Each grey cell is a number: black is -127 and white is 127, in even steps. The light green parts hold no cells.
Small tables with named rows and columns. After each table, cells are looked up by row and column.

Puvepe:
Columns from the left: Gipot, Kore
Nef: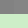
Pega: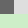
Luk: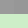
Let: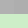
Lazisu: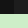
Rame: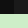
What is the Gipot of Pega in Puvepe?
-25
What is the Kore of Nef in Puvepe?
5
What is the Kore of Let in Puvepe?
46
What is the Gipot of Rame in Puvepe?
-112
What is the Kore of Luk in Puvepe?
23
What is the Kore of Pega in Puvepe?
94
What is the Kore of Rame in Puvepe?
-101
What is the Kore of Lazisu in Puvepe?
-98
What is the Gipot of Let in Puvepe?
49
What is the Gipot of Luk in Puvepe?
26
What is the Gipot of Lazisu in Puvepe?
-108
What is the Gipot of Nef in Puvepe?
2
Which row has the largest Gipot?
Let

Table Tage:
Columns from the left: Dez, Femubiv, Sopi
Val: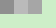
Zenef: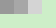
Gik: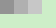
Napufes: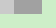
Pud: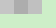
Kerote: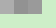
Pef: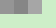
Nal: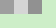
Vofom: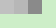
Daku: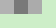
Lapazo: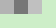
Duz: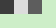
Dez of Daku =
50
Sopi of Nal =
17
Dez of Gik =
19
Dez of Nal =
30
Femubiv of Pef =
6
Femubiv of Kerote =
18
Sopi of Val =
38
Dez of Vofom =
64
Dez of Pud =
69
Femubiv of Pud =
45
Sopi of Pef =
38
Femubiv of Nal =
85
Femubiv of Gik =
48
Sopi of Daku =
43

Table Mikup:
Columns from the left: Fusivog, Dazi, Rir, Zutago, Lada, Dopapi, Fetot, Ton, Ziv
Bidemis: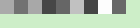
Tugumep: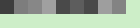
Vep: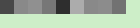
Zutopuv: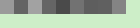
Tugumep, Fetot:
-54
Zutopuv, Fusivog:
26
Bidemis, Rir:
40
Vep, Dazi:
9
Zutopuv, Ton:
-31
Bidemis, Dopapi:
65
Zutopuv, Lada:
-53
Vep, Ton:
12
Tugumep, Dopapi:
-34
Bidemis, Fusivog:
42

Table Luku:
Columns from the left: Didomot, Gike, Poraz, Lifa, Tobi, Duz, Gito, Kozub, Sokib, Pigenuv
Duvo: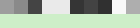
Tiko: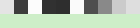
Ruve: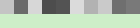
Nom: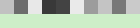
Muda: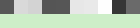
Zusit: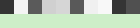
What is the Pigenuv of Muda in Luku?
-21
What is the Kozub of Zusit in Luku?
120
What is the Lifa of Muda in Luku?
-42
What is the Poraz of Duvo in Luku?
-59
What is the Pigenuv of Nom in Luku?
74
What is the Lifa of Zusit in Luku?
80
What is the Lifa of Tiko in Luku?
-78
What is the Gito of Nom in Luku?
28
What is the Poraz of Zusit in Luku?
-37
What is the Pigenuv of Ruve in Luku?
-6
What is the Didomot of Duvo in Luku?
29
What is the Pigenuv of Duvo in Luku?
46
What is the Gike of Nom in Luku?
-19
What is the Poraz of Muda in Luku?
83
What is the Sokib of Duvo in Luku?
120
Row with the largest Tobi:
Duvo

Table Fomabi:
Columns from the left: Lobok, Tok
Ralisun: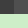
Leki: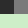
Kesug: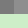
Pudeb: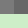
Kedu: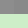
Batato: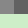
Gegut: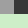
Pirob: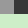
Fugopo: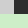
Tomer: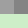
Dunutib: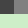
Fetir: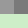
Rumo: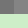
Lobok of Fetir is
25
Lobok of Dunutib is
-59
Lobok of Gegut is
31
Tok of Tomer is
4
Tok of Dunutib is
0
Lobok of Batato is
7
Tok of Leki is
-5
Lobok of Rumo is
-11
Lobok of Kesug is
-5
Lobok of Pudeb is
-5
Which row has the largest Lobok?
Fugopo

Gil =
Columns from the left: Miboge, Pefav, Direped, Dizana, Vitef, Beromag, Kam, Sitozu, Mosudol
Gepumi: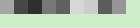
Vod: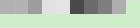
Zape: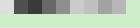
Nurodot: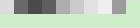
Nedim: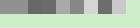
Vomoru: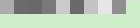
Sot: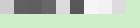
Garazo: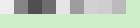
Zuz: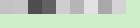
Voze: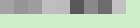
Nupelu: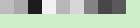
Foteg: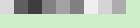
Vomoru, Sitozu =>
103
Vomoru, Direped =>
-22
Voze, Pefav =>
21
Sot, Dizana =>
-24
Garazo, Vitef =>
101
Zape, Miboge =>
94
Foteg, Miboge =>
90
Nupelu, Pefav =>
40
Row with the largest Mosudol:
Sot

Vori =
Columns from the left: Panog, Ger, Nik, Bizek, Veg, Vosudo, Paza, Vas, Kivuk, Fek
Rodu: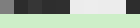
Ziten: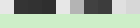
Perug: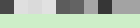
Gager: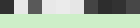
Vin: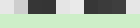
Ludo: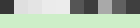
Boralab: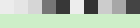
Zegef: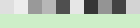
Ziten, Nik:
-77
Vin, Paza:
-72
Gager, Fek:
-56
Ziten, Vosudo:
52
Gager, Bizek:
104
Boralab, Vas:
76
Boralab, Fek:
-59

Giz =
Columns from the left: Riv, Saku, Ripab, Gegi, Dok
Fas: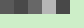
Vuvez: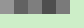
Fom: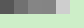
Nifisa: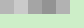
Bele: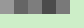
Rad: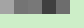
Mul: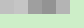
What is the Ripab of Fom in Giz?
5
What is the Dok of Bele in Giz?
-6
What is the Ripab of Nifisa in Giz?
37
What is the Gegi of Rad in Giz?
-64
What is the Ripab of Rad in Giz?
-7
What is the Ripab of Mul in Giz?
31
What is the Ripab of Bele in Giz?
-2
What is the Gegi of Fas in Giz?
54
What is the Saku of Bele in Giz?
-26
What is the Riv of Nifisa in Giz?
54
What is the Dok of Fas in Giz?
-55
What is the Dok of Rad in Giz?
-18
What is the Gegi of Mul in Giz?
19
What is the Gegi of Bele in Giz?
-52
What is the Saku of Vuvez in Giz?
-29
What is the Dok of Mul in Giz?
52
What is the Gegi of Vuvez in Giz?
-49

